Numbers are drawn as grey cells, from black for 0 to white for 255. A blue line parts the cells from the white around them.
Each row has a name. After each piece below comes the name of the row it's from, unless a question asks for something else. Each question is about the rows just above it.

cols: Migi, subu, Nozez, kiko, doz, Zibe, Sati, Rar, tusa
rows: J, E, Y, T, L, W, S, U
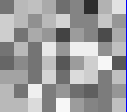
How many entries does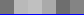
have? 6
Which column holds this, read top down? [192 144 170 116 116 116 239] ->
Nozez
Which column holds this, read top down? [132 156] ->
Zibe
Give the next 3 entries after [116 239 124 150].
[110  95 124]
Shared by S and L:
[116]
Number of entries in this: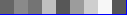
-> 9

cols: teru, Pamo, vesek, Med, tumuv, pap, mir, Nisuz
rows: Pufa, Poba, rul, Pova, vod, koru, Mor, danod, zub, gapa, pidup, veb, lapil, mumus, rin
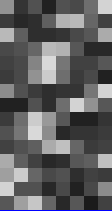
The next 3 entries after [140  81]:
[59 46 52]
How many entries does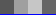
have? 4
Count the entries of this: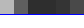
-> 6
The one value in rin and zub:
[87]
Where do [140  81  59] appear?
Mor

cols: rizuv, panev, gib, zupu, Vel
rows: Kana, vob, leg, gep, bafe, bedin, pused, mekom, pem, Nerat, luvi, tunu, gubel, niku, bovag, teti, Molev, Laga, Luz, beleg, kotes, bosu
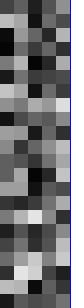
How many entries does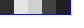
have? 5
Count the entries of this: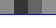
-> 4
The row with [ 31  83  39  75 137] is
Molev
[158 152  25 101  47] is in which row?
Nerat
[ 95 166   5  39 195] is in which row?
gubel

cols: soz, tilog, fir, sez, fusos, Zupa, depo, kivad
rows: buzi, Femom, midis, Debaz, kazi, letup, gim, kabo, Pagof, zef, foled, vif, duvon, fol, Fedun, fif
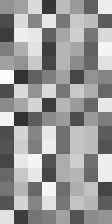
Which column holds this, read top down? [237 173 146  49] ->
tilog
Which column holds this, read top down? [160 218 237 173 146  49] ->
tilog
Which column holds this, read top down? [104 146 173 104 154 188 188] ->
depo
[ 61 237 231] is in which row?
midis
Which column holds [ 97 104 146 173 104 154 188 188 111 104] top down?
depo

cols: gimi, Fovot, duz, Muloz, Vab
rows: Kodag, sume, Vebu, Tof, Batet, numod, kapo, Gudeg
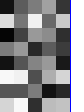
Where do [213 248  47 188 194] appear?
Gudeg
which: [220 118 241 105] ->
sume
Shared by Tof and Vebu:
[153]
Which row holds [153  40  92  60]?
Tof
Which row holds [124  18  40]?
kapo

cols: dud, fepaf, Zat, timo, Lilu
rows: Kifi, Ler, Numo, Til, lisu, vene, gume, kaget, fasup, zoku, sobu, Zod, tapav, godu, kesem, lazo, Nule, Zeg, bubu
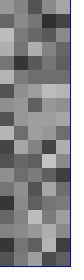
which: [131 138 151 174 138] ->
Nule
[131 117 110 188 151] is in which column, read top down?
timo
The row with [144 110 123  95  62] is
tapav
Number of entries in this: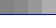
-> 4
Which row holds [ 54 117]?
Zeg
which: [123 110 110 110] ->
vene
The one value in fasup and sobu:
[166]

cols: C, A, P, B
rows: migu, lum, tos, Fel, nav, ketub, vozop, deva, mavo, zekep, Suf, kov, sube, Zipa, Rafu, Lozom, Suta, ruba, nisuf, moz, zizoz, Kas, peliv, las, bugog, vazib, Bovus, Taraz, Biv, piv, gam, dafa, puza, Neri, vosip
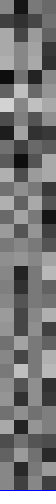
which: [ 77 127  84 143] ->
mavo
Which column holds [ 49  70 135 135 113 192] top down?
A
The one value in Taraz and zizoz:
[49]

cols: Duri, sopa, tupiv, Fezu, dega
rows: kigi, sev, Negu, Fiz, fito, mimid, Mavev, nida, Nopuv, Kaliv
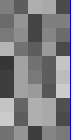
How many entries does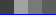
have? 4
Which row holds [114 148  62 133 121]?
Kaliv
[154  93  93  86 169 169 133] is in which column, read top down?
Fezu
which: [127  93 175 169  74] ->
kigi
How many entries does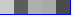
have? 5

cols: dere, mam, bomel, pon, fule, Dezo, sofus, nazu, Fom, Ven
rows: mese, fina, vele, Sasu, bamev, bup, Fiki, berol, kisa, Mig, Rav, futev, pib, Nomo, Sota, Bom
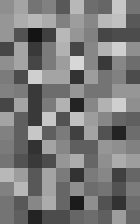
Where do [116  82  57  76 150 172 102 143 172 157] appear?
futev
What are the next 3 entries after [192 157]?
[135 102  95]
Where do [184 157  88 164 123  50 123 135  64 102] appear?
pib
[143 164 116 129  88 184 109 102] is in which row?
mese

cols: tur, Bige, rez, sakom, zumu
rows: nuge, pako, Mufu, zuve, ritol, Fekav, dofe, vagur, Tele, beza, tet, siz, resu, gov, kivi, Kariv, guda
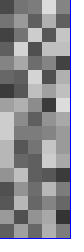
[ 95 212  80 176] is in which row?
Fekav
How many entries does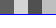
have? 4
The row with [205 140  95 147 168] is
Tele

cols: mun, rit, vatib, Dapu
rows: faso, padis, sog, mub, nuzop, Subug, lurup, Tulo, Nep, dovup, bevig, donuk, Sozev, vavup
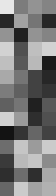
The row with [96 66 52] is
lurup
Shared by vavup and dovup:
[102]
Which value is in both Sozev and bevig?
[109]
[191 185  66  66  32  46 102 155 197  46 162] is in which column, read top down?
vatib
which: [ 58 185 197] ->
donuk

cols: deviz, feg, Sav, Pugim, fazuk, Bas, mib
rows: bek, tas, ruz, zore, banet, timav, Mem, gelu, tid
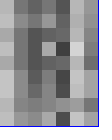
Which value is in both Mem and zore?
[190]
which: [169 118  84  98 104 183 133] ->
ruz
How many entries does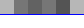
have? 6

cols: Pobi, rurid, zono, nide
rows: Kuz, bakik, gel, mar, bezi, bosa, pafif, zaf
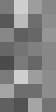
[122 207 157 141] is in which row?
bosa
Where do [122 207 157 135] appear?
Kuz
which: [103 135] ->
bezi
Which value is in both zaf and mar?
[116]
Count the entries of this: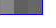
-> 3
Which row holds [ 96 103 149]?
gel

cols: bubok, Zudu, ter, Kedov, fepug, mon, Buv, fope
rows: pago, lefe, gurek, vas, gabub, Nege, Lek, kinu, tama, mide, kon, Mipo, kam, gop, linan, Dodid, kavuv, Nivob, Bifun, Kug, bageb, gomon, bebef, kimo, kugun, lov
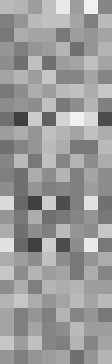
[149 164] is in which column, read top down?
ter
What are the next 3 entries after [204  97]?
[212 241 219]
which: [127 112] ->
kam
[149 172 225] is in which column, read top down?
bubok
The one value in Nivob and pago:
[233]

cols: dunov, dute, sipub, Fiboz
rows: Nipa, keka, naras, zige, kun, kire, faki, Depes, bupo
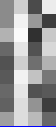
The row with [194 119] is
kire
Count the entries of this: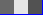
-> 3
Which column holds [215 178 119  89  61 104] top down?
Fiboz
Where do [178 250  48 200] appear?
naras

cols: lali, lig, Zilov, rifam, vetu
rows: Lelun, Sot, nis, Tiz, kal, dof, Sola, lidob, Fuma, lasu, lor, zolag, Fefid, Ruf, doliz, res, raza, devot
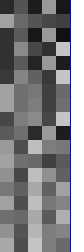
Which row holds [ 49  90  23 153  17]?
nis
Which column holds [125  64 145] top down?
rifam
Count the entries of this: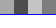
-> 4
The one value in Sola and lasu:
[111]

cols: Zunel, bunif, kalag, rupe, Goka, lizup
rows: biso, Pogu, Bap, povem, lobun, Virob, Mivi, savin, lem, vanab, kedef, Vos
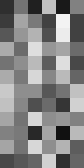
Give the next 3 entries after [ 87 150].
[179  79 236]
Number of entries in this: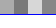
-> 4
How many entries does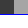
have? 2

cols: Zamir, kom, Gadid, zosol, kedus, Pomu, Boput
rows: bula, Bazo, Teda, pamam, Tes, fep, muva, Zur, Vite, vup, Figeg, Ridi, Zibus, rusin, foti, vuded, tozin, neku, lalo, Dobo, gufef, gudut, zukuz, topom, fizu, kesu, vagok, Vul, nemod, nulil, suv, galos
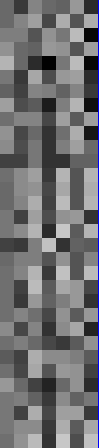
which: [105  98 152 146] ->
pamam
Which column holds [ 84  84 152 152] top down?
Pomu
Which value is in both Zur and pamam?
[159]
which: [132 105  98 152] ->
bula
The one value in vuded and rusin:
[146]
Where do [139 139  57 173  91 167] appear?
suv
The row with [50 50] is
Ridi

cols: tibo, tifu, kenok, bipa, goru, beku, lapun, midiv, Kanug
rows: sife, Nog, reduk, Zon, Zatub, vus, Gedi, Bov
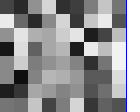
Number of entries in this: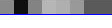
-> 8
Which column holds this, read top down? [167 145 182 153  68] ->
bipa
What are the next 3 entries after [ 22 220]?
[ 97 167 182]
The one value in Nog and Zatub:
[137]
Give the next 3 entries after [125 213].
[54 97 82]

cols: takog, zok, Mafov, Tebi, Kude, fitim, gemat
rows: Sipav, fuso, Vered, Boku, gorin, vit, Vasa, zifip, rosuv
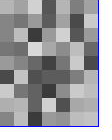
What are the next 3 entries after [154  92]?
[162  74 202]
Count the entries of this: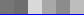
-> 6
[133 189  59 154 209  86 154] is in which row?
Vered

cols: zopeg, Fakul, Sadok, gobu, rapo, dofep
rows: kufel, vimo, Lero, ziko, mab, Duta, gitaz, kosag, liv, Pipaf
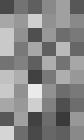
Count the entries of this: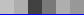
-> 6
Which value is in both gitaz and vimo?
[145]

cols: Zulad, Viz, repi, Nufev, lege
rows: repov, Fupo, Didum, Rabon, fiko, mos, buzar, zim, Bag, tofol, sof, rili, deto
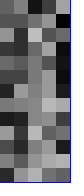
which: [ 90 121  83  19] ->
fiko
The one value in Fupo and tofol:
[113]

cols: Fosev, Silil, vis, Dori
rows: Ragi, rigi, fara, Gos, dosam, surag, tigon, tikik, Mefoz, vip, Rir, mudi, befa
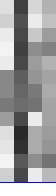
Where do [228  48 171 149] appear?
Rir
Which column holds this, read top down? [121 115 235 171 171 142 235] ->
vis
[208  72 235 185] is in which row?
befa
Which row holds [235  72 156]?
dosam

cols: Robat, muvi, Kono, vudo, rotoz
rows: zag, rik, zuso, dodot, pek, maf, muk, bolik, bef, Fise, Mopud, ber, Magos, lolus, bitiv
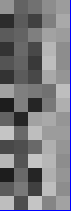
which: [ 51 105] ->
dodot
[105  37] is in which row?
Magos
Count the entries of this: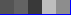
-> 5
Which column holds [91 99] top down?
muvi

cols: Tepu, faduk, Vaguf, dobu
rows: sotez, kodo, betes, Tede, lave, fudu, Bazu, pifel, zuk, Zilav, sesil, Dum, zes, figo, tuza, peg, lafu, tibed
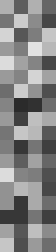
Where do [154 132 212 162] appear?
fudu
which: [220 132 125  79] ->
zes
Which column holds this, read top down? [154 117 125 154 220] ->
Tepu
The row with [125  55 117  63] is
sesil
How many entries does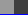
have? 2

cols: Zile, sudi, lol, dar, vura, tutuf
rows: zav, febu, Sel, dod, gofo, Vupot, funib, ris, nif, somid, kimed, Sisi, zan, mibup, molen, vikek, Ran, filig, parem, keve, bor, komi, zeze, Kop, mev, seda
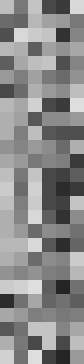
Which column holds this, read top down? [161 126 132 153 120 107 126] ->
sudi
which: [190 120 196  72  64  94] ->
zan
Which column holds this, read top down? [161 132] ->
sudi
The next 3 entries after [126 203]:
[ 72  64 196]
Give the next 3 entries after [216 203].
[196  50 132]
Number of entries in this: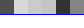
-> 6
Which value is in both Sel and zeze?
[132]

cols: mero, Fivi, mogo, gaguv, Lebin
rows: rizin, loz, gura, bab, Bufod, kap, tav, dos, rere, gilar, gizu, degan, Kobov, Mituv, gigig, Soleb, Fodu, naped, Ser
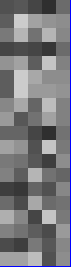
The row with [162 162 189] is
Ser
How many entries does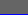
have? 2
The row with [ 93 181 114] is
Kobov
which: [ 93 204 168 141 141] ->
kap
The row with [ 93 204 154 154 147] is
tav

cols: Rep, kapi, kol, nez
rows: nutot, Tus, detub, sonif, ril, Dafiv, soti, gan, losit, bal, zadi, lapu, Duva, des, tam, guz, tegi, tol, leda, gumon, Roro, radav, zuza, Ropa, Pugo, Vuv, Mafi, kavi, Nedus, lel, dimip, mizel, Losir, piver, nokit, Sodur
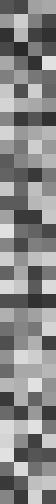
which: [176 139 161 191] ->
zuza
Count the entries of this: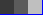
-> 3
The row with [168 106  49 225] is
ril
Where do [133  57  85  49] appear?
losit
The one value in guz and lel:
[57]
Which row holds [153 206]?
Tus
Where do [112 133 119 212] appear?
Ropa

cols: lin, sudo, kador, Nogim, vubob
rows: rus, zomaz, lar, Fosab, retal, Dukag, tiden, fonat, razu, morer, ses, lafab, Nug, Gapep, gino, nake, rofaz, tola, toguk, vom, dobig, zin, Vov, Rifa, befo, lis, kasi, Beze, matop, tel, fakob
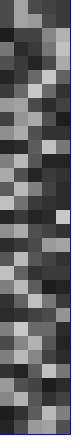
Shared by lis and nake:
[43]
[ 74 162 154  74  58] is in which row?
zomaz
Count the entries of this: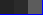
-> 3
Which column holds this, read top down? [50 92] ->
kador
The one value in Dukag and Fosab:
[58]
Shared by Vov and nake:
[43]
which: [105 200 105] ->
tiden

